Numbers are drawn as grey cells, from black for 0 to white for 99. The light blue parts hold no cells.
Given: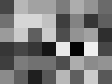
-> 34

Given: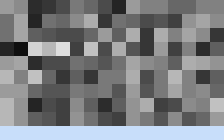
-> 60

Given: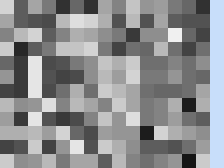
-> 79

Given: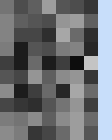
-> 33

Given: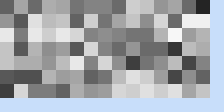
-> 76

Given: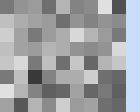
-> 40
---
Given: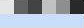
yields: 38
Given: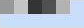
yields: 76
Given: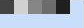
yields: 81
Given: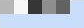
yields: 96
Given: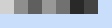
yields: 55
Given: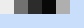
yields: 44
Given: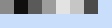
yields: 6
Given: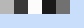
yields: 22
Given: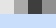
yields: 66
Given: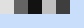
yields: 39
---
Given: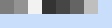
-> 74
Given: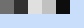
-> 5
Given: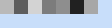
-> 65
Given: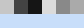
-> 66
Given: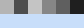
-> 12
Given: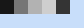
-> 20
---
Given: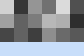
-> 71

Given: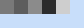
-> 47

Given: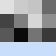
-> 79

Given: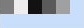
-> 48

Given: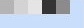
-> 70

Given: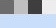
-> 42

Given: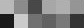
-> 68

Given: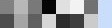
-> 83

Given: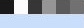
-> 44
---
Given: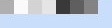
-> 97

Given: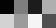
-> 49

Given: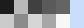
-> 72

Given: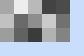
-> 92

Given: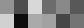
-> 30

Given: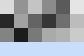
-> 57

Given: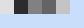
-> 17

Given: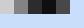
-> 51
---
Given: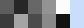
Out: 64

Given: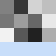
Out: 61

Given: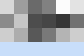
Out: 77

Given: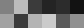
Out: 23

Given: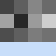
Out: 15

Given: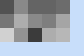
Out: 67
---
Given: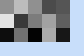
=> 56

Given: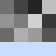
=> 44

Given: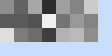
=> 55

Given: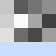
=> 77

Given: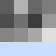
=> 36

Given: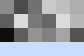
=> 54
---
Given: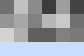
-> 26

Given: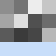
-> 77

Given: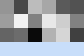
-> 32

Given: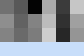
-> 77

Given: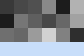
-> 69

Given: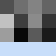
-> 39

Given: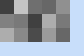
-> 56

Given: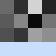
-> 14
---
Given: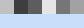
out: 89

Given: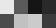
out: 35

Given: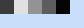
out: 57

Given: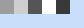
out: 33

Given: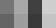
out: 65

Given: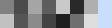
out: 78

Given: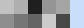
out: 12
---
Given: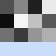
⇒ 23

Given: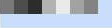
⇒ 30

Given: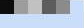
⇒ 61

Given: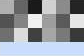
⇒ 85

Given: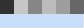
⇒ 77

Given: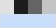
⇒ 11

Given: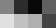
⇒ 75

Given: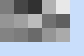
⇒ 48

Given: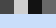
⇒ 80
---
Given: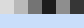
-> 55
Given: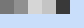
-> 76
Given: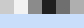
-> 43
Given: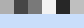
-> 15
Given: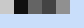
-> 26
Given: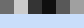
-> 34
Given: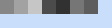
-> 46
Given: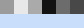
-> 42
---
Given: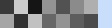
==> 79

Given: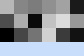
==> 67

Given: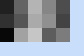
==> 33

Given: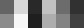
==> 84

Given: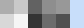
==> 78

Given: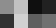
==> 75

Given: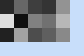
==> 6

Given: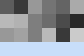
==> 69

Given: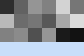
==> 42
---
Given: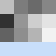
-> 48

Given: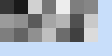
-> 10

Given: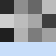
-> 55

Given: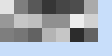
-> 49

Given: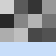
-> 35

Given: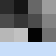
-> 8

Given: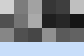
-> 48
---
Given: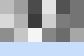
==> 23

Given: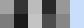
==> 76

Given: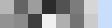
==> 24

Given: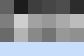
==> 63

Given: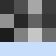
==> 38

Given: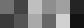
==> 66

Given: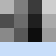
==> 12
